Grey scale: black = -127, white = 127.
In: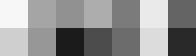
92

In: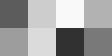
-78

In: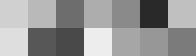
23

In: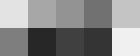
-75

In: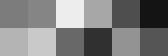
19

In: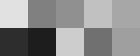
-15

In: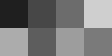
29

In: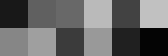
-95

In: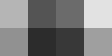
-71
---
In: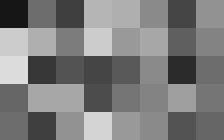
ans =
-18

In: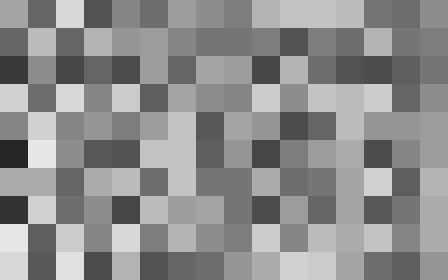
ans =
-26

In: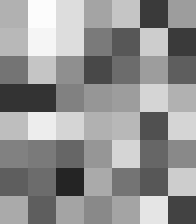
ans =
124

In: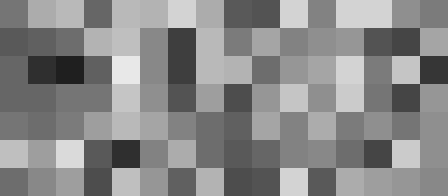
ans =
44

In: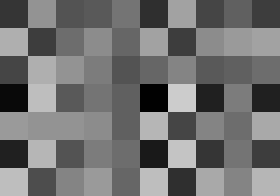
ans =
19

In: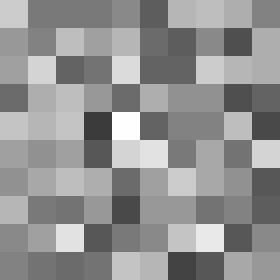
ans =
-6

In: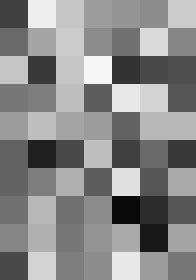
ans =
110

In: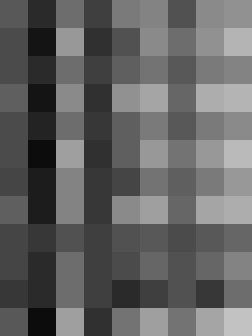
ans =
-85
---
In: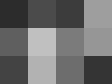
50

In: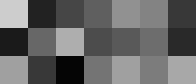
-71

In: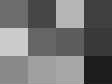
31

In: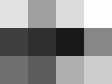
-35

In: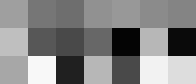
120

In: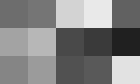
27
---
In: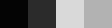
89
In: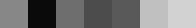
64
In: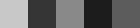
-99
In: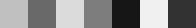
112
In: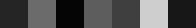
78
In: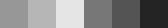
-43
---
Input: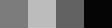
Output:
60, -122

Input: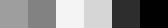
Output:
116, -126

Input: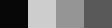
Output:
77, -120

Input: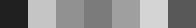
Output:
84, -95

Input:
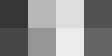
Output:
107, -73

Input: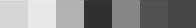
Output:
104, -78

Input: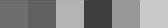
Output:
73, -65
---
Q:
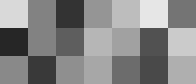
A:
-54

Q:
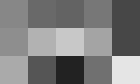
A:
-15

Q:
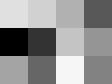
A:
118

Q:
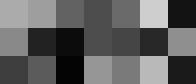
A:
57

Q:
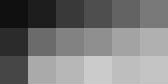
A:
62

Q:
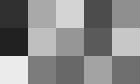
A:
35

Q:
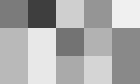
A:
85

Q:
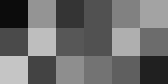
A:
-32

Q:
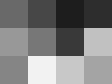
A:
72
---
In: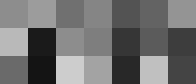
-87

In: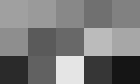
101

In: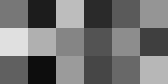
-57

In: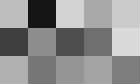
21

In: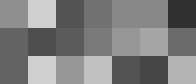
-44

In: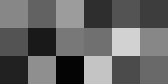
68

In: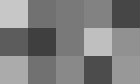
9
